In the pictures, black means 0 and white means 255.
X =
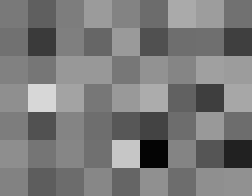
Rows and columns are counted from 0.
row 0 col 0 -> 121
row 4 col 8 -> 109
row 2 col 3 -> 152
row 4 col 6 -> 109
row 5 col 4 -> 198
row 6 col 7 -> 143
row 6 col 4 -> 101
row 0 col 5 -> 108
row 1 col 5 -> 80
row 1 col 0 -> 113
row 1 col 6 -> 110
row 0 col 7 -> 157
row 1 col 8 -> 63
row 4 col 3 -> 110
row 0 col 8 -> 113
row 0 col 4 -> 131
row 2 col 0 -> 129
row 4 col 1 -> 81

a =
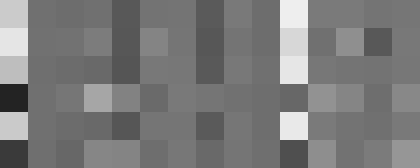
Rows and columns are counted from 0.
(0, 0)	203
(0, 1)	112
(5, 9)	111
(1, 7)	87
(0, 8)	121
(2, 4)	85
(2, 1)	111
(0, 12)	122
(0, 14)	118
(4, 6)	117
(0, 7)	90
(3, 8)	113
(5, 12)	114
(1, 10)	215
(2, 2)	108
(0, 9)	109
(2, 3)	105
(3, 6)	121
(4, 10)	233
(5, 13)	123
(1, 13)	88
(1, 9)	109
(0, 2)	109
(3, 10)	103
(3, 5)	106
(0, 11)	122

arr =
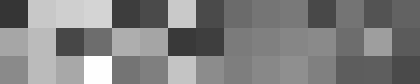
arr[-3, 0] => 53
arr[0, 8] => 107
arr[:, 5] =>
[74, 165, 127]
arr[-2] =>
[166, 187, 71, 109, 174, 165, 57, 62, 123, 128, 134, 138, 109, 158, 91]
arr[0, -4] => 72
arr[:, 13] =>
[83, 158, 94]
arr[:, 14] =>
[98, 91, 74]
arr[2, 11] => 128
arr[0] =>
[53, 200, 207, 212, 61, 74, 201, 74, 107, 117, 121, 72, 116, 83, 98]
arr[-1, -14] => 187

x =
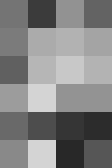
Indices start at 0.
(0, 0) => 116
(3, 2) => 147
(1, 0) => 123
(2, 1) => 182
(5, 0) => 137
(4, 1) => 77
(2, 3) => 179
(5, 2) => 40

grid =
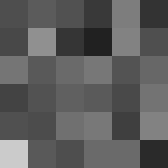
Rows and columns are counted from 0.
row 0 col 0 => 78
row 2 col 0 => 117
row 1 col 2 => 53
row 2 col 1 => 89
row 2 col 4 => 83
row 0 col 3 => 57
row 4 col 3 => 120
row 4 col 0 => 80
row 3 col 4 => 73

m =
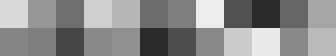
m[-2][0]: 217
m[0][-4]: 81
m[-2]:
[217, 150, 110, 207, 183, 108, 126, 236, 81, 43, 101, 166]
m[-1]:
[133, 127, 70, 137, 144, 43, 78, 137, 204, 233, 136, 186]
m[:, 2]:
[110, 70]

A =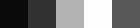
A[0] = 10
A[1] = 49
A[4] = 87

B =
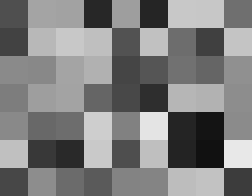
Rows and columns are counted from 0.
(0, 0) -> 79
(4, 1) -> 104
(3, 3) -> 101
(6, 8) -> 60
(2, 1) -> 136
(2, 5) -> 85
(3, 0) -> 125
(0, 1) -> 164
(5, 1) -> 56
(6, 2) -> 107
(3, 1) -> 158
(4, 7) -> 20
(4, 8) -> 139
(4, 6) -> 36
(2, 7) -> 101
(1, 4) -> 82
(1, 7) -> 64
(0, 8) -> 111
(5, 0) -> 192
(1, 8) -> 196
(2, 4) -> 69

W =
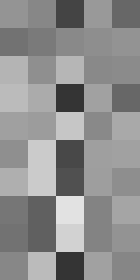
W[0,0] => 148
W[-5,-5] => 143
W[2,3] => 137
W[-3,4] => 165
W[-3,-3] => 226
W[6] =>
[175, 203, 80, 158, 142]
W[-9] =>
[114, 122, 137, 142, 147]
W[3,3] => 161
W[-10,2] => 68
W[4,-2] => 137
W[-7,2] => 52
